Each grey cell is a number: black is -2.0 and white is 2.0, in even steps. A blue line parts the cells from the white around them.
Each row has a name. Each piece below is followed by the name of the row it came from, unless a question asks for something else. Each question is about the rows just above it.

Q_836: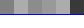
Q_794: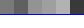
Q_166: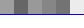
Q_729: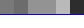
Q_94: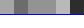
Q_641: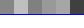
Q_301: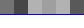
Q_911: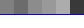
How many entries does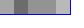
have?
5
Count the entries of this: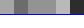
6
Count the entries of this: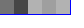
5
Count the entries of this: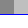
2
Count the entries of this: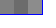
3
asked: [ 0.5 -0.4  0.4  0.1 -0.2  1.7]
Q_166
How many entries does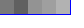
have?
5

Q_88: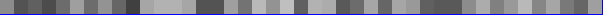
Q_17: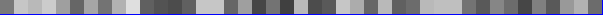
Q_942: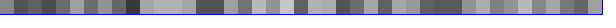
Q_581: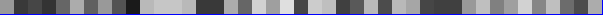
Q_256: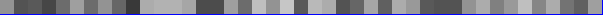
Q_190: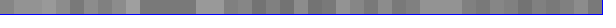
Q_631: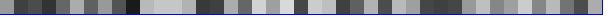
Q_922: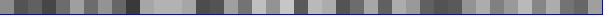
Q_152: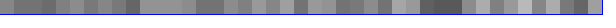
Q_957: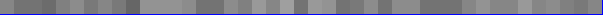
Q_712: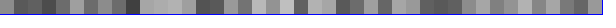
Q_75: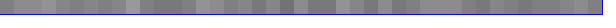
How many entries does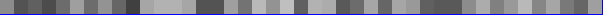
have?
43
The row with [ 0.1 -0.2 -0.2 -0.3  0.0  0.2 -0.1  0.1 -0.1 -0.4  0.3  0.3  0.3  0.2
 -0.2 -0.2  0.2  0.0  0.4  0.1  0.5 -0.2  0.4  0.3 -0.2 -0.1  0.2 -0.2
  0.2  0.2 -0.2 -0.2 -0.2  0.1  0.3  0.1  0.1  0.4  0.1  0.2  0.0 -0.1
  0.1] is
Q_957
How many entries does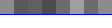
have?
8
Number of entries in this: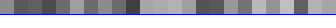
24
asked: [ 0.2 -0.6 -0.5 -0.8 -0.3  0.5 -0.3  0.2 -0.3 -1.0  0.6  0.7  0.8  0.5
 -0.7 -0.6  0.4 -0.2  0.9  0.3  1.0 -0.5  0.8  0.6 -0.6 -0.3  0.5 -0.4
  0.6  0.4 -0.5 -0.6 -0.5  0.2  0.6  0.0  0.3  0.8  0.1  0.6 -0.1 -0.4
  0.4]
Q_712
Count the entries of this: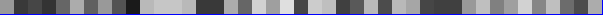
43

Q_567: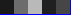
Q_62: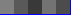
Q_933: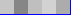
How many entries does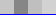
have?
4
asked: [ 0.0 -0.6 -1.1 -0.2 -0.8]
Q_62
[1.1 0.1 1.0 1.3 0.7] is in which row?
Q_933
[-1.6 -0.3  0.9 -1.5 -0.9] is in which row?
Q_567

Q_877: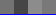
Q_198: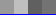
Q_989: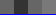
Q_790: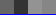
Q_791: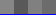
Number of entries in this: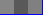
3
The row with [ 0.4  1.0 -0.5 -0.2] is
Q_198
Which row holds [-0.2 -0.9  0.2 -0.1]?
Q_877
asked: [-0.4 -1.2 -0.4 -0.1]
Q_989
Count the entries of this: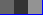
3

